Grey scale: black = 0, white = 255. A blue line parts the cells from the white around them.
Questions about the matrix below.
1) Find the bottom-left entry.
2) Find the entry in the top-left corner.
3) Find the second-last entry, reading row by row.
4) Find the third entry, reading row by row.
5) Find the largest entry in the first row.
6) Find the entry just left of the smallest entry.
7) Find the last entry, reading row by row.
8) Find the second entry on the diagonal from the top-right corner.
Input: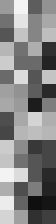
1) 212
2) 154
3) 48
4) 93
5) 243
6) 99
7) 63
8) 133

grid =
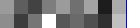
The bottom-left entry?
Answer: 141
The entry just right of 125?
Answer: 155
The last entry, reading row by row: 192
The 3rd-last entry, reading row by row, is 80
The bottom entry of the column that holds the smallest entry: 48

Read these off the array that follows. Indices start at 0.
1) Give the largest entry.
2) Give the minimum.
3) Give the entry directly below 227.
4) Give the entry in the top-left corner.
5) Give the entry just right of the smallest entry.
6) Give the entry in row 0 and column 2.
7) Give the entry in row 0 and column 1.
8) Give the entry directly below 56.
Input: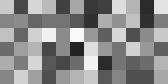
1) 249
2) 35
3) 124
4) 201
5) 221
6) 215
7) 71
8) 48

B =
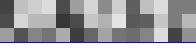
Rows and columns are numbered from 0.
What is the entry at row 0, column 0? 67
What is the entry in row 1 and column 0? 75
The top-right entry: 124
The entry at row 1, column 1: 213
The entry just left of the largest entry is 178
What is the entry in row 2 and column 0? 158
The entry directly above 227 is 206
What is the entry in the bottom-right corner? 145
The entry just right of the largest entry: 89
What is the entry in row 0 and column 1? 192
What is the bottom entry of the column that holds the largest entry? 116

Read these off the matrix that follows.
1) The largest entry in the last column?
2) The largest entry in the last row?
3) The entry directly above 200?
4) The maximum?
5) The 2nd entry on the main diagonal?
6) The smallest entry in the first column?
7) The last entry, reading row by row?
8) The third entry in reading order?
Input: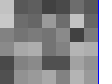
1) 174
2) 180
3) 194
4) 200
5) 109
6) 73
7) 154
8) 94

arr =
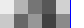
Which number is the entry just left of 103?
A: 201
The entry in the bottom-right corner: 138
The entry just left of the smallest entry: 151

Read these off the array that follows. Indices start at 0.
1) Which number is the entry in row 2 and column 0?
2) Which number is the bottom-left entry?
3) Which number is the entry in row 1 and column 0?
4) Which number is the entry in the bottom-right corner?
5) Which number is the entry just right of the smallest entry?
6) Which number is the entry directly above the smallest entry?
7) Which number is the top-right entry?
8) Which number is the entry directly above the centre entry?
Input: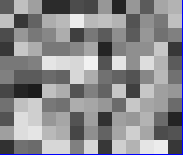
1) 76
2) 49
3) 192
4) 55
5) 192
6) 91
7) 179
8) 242
